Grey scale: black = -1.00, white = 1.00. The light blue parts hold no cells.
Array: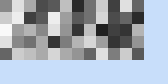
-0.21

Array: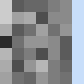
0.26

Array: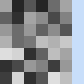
-0.52

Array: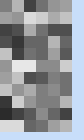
0.71

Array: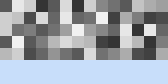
0.44
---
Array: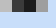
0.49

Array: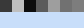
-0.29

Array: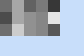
0.60

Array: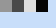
0.18

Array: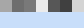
0.84

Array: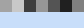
0.18

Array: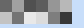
0.82
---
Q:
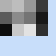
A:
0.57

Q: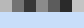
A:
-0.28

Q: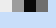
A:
0.22

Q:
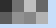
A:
0.14

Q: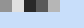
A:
-0.68

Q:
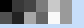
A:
-0.20
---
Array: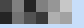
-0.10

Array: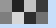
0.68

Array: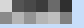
0.41

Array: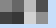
-0.57

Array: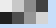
-0.39

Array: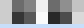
-0.58

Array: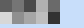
0.12

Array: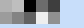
0.03

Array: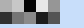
-0.08

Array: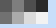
0.34
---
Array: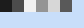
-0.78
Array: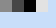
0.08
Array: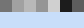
-0.09
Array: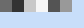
-0.16
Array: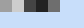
0.25
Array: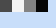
-0.42
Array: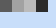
-0.29
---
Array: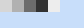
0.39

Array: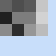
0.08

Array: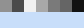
0.32

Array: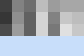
0.66

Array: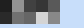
-0.11

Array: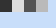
-0.61

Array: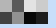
-0.49

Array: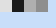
0.76
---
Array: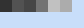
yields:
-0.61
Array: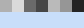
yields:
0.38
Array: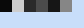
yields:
-0.93
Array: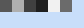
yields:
-0.32
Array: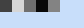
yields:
-0.49
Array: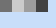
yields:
-0.11
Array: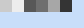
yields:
0.59
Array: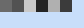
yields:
-0.17
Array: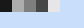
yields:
-0.81
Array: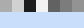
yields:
0.35
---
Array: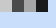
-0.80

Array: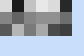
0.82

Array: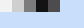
-0.85

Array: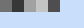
0.54

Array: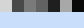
-0.23

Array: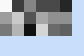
-0.43
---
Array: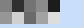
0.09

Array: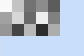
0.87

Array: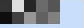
-0.16

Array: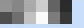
-0.22

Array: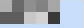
0.02

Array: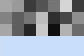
-0.44

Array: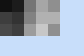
0.39

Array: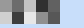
-0.62

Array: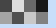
-0.18

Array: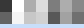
0.36
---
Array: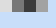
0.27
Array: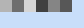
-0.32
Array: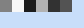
-0.35
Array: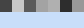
0.19
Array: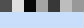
0.19
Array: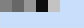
0.53
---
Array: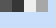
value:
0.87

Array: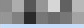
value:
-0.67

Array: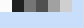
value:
-0.08

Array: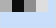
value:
0.11

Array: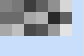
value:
-0.43

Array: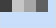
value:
0.30
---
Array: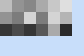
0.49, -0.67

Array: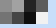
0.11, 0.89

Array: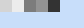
0.66, -0.60

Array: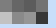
-0.02, -0.57

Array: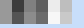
0.20, 0.58

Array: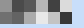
0.15, -0.57

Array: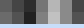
-0.26, -0.36

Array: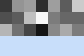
-0.56, -0.03
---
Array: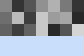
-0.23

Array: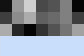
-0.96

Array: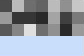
0.75

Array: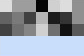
0.04

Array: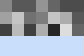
-0.50

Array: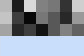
-0.51
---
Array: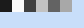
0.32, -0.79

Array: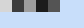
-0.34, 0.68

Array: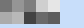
0.80, 0.34

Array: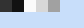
0.26, -0.61

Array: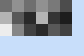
-0.40, 0.86

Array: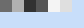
0.75, -0.15

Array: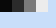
0.85, -0.94
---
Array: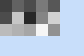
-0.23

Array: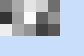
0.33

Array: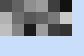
-0.22

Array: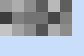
0.36

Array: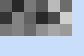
-0.69

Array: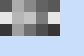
0.35
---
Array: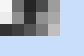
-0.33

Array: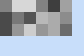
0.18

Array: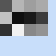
0.89

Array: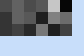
-0.07

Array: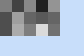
-0.01

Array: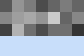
-0.13

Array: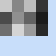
0.66

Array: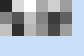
0.13
